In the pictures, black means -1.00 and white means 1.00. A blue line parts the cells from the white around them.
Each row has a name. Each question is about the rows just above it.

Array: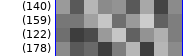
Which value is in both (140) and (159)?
[0.21]
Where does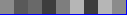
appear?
(178)
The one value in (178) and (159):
[-0.01]

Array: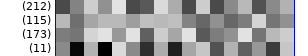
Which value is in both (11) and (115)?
[0.30]
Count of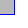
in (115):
4
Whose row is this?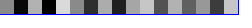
(11)
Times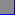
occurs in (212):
2
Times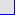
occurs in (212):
1
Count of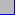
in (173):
1
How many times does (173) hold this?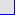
4

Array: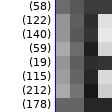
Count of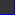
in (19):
1
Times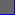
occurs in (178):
2
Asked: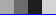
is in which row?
(59)

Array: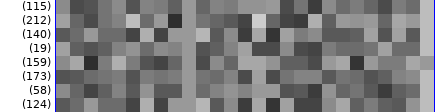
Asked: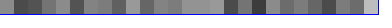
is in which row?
(115)
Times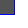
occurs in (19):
2
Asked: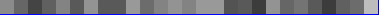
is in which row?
(58)
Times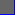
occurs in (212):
4
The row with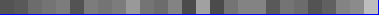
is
(173)
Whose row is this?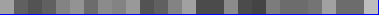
(19)
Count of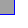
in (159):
0

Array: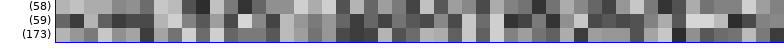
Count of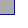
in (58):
6
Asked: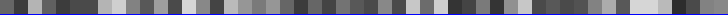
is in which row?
(59)
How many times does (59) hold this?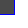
8
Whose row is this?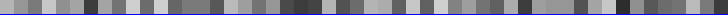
(173)
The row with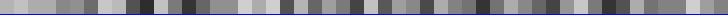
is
(58)

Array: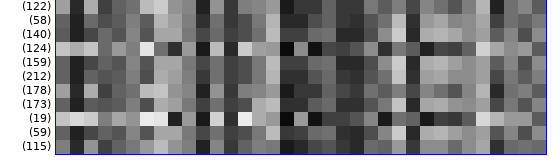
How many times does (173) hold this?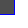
2
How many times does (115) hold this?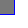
2

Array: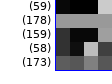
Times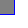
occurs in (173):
1
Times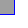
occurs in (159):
1
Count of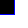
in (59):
2
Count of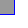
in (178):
4
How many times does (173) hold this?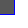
2
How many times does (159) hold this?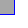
0
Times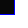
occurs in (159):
2

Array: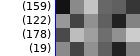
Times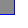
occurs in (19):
1
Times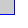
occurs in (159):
0
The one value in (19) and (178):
[0.14]
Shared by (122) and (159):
[-0.25]
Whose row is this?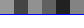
(122)

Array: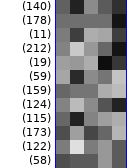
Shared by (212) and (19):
[0.19]
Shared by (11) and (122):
[-0.03]
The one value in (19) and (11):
[0.36]
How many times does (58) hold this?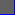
0
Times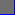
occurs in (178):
4
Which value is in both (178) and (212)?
[-0.84]
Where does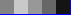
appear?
(212)

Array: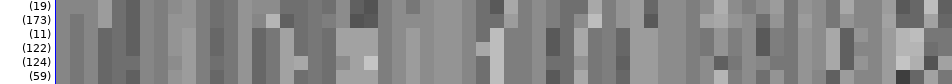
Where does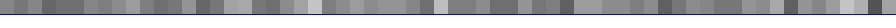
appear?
(124)

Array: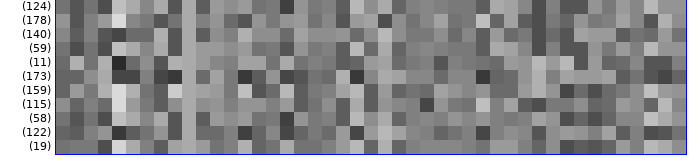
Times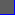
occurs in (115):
5
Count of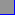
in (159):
4
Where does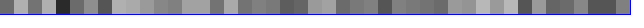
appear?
(11)
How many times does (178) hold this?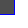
2
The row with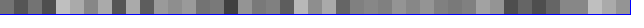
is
(58)

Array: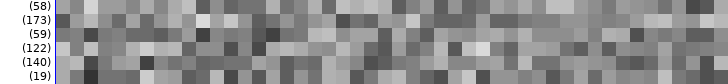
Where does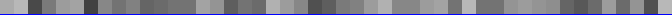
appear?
(140)
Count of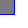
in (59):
6
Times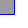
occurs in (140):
6
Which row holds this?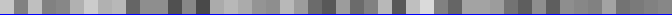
(122)

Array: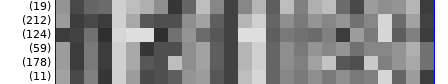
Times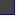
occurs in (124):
2
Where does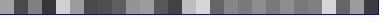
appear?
(11)
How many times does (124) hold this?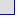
4

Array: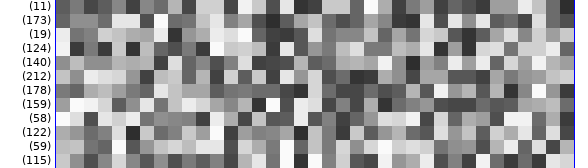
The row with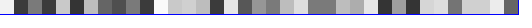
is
(124)
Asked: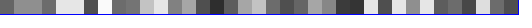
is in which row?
(173)
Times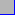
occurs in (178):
3
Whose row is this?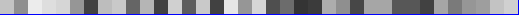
(212)
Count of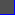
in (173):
5
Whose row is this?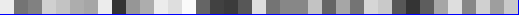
(19)
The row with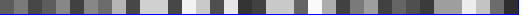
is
(11)

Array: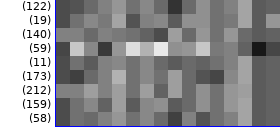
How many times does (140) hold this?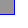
2
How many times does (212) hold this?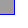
5
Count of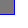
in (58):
0
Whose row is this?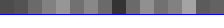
(122)

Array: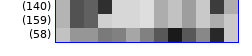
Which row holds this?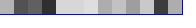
(140)
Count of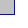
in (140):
1
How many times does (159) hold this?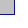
1

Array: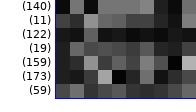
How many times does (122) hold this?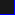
3
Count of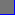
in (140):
4
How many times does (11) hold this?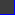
0
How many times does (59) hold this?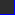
1
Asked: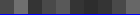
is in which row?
(59)
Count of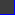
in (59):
0

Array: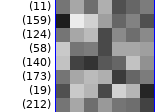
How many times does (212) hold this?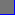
2
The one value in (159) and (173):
[-0.20]
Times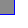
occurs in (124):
2

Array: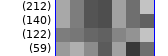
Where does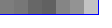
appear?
(122)
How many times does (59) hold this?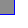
1
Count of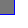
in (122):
1

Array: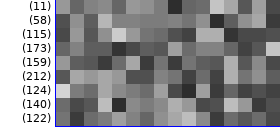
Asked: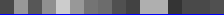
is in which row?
(115)
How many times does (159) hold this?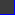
3
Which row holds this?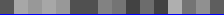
(212)
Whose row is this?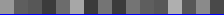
(159)
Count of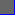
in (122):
1
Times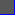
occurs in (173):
2

